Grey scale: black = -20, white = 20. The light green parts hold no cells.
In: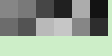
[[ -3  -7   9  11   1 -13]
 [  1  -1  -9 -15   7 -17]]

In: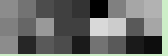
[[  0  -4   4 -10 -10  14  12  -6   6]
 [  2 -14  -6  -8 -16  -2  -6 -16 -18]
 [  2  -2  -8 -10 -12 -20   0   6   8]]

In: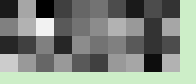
[[  0   8  18  -6  -2   2   8   4 -12   6]
 [-14 -10   0 -14   2  -2   0  -6 -12  -8]
 [ 12   4  -4   4  -6 -10   4   6 -18   8]
 [-16   6 -20 -10  -4  -2  -8 -16  -8 -12]]

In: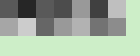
[[  6  12  -4   4   8  -2   2]
 [ -6 -14  -6  -8   4 -10  10]]

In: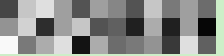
[[ -9  11  15   5  -7   5   1  -7  11  -1   5  -3]
 [ 19  -1   7  15 -17   7  -3  -1   3 -11  15  -5]
 [  3  13 -13   5  11  -7  -5 -15   7 -15   5 -19]]

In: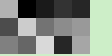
[[  0  -4  14 -14   6]
 [ -8  12  -2   2   4]
 [  8 -20 -16 -12 -14]]

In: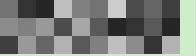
[[  2   0   4  -8   6  -6 -14 -12  -6 -14]
 [-10   4  -4   8  -6   0  10   2 -12   8]
 [ -2 -12 -14  10   0  -2  12  -8  -4 -10]]

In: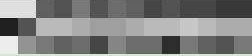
[[-15  -7   9   9   7   5   5   7   9   9  11   9   7   7]
 [ 17   3  -1  -5  -3  -9   1  -3  -3 -13  -1  -5  -7  -1]
 [ 15  15  -5  -7  -1  -7  -3  -5  -9  -7  -9  -9 -11 -11]]
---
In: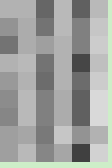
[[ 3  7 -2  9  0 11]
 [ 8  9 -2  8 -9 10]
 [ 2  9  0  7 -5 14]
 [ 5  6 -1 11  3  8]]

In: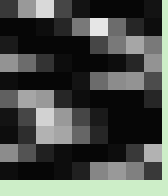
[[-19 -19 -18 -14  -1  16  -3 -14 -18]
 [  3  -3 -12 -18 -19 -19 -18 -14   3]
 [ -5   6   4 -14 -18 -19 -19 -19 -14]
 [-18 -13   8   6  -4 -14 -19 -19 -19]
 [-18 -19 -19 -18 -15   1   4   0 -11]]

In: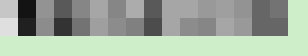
[[ 15 -15   2 -12  -2   5   2   0  -8   6   2   1   6   4  -4  -4]]

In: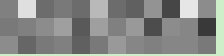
[[ -1   0   2   5  -6   5   0   4  -8   2   1 -11]]

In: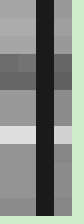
[[  7   7 -16   5]
 [ -3  -2 -16  -4]
 [  4   4 -16   2]
 [ 15  15 -16  13]
 [  3   3 -16   2]
 [  2   2 -16   1]]

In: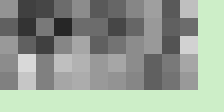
[[ -5 -12  -1 -14  -3  -3  -9  -4   4  -5  -3]
 [  2  14   0  10   8   4   6   2  -5  -1   6]]

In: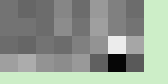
[[ -2  -2  -3   2  -2   5   0  -2]
 [  5   7   3   2   4  -5 -19  -6]]

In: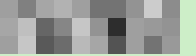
[[  6  10  -4   1  11   3 -13   5   4   3]]
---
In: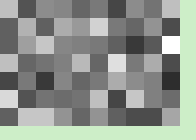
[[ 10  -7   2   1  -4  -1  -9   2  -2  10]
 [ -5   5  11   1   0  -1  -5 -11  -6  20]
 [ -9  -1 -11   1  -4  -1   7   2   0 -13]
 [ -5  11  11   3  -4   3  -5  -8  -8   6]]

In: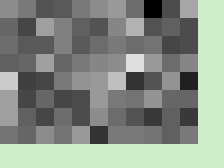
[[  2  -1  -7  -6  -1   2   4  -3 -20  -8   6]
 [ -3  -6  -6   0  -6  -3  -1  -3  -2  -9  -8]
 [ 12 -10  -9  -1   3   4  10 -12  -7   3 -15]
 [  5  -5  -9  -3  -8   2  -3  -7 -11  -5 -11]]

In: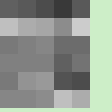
[[ -5  -6  -8 -11  -6]
 [ -1   0   1  -3  -3]
 [ -1   3   4  -7  -8]]

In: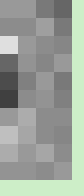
[[ 4  4 -1 -4]
 [15  4  2  1]
 [-8  0  4 -1]
 [ 4  7  2  2]
 [ 7  4  6  2]]

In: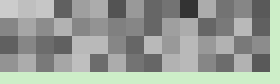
[[ 12  10  11  -5   5   7  -7   4  -4  -2 -12   7  -2   1  -6]
 [ -5   1  -3  -5   9   9   1  -4   9   4   9   4   8  -1   2]]

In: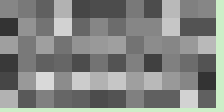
[[  1  -1  -5   8  -9  -8  -8  -1  -8   9   0   1]
 [  5  -1   5  -2   3   4   5  -2   2   1   4   9]
 [ -9   4  14   2  12   8  11   5   9   4   1 -12]]
